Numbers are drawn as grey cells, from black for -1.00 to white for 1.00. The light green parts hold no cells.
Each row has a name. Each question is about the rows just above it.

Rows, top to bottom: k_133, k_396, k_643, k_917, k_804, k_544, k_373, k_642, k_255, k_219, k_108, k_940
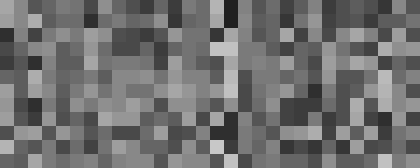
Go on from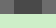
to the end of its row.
[ 0.24 -0.43 -0.38  0.02 -0.63 -0.63 -0.04 -0.15 -0.33  0.12  0.18  0.36
 -0.48  0.24 -0.27  0.24 -0.53 -0.10  0.02]
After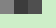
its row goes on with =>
[-0.27 -0.38 -0.58  0.07 -0.33]
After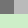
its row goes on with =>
[-0.15  0.02]
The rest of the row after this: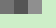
[-0.43 -0.15  0.12 -0.48 -0.53 -0.53 -0.15 -0.38  0.36 -0.33  0.36  0.07
  0.18]

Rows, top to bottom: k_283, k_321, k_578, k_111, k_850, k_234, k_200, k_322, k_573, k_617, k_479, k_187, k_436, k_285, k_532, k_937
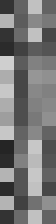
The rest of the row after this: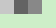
[-0.22]
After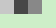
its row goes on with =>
[0.01]
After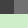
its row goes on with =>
[0.13]
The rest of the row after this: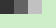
[-0.22]
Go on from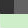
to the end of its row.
[ 0.51 -0.22]
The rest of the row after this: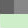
[-0.22]
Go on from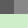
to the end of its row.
[-0.05]

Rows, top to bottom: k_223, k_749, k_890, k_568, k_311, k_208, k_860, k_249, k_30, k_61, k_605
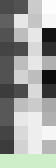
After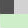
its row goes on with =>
[ 0.48 -0.90]
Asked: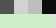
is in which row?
k_208
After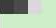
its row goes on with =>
[-0.64]

